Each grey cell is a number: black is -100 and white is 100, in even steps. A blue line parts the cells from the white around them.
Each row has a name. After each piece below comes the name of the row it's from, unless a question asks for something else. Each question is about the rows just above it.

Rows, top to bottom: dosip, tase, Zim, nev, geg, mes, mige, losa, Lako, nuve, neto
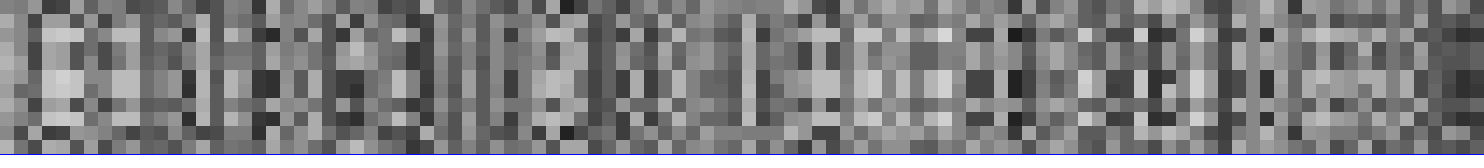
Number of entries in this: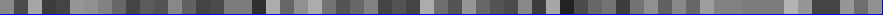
63
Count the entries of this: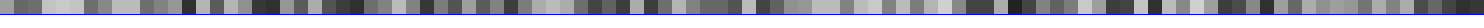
106
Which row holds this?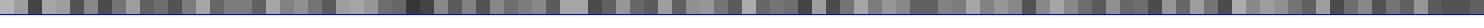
geg

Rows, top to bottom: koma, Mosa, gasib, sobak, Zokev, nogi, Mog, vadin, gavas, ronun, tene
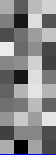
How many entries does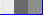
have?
3
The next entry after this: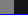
[74]
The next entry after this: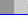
[23]
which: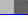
vadin
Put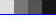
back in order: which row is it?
nogi

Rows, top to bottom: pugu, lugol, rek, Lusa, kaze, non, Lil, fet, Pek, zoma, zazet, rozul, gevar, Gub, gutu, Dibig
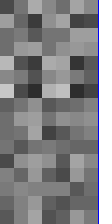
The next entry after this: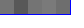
[-20]
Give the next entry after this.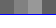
[-36]
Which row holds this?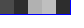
Lil
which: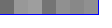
Pek
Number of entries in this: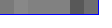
7
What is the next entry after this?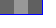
[-42]
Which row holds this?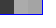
kaze

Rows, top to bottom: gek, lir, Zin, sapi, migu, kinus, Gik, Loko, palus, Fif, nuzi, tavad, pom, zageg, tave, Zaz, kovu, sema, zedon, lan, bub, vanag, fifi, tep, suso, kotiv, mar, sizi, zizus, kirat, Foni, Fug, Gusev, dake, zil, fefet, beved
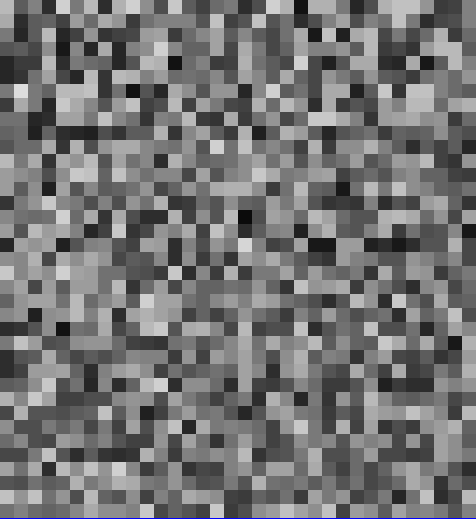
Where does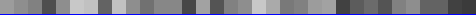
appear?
pom
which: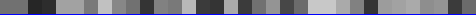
palus
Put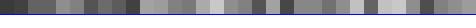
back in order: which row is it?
pom
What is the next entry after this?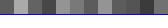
[1]
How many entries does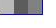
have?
3
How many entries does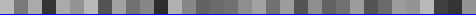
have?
34

